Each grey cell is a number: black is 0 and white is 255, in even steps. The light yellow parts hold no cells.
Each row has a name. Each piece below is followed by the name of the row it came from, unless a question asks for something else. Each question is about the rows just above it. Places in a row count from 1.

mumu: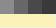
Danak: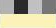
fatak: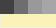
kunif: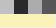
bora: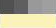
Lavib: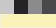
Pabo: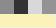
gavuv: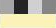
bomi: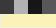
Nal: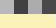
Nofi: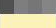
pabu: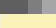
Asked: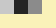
Lavib
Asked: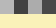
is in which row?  Nal

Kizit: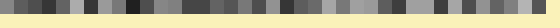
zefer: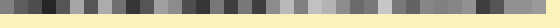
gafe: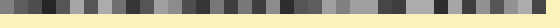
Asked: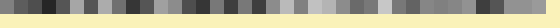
zefer
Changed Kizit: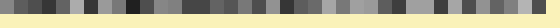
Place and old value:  39, [85]
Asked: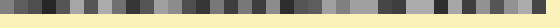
gafe
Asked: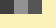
gafe
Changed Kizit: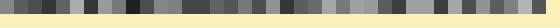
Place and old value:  36, [99]

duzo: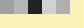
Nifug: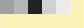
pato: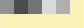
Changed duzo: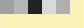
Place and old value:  4, [209]
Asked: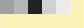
Nifug
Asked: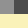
pato
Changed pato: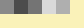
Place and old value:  1, [145]

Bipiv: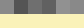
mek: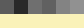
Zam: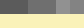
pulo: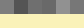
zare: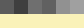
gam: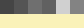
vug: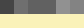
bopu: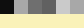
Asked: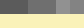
Zam
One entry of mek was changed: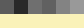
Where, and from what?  6, [145]
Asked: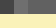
vug
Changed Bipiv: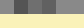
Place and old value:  5, [145]
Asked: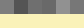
pulo
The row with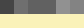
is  vug
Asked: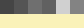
gam

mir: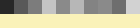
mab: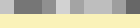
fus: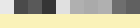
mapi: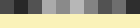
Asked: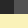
mapi
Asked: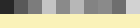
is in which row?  mir
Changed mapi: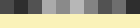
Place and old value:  2, [40]
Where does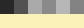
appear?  mapi

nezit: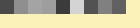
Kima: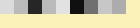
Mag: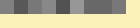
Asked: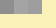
nezit
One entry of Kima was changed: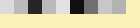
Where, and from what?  9, [172]

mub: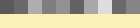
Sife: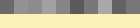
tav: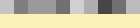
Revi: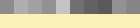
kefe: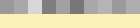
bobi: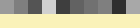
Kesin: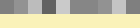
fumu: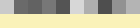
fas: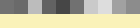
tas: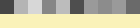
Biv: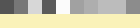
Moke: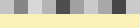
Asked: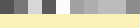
Biv
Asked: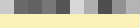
fumu

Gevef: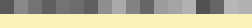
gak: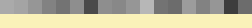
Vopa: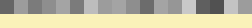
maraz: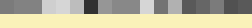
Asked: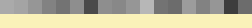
gak
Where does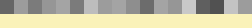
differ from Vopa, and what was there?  4, [142]
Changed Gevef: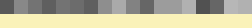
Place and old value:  13, [164]
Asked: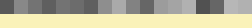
Gevef

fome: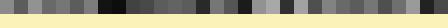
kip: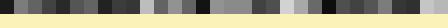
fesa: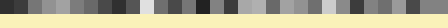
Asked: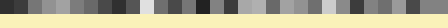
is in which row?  fesa
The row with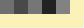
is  fesa
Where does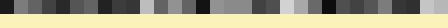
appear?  kip

